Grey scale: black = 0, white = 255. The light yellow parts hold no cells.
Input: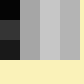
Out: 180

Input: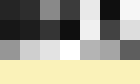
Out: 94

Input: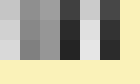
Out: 43

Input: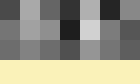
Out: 94

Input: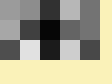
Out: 72

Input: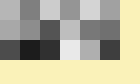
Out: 62
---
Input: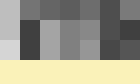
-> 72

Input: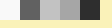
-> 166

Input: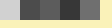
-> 55

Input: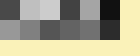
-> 113

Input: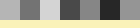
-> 39

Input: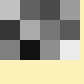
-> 142

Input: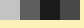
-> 27
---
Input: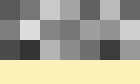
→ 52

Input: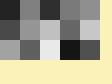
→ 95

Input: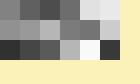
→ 70

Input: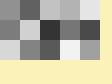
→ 131

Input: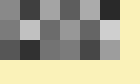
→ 49

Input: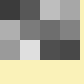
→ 223

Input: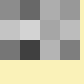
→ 64
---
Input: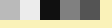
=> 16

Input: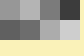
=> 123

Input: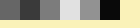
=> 124

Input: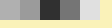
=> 48

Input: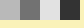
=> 226

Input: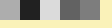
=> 219
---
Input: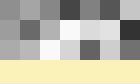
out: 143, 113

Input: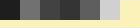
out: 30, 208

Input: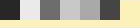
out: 39, 69

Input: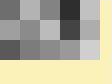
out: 110, 207

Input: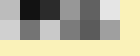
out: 188, 159

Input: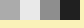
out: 171, 32

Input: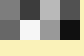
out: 125, 16

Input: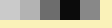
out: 202, 136
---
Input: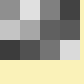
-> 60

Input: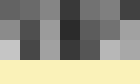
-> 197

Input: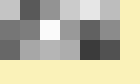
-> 103

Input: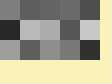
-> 157

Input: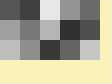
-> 189

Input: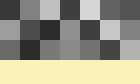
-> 106

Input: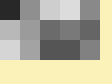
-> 213
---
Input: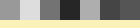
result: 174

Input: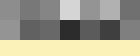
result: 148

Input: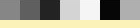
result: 245

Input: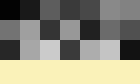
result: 72

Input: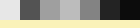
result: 131

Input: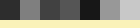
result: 23

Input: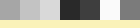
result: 62
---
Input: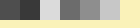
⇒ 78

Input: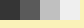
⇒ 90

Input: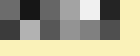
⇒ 36

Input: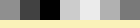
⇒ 65

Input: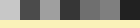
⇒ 54

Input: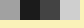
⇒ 67
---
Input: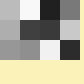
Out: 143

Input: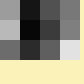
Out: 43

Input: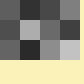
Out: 42

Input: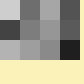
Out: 158

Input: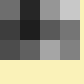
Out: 96

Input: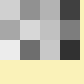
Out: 110

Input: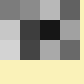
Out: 68

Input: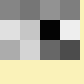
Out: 212
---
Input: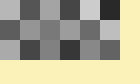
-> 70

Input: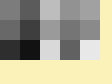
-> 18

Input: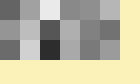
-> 209

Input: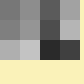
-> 195

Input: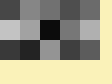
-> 35

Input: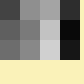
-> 136

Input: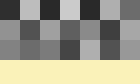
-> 108

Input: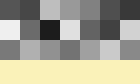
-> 176
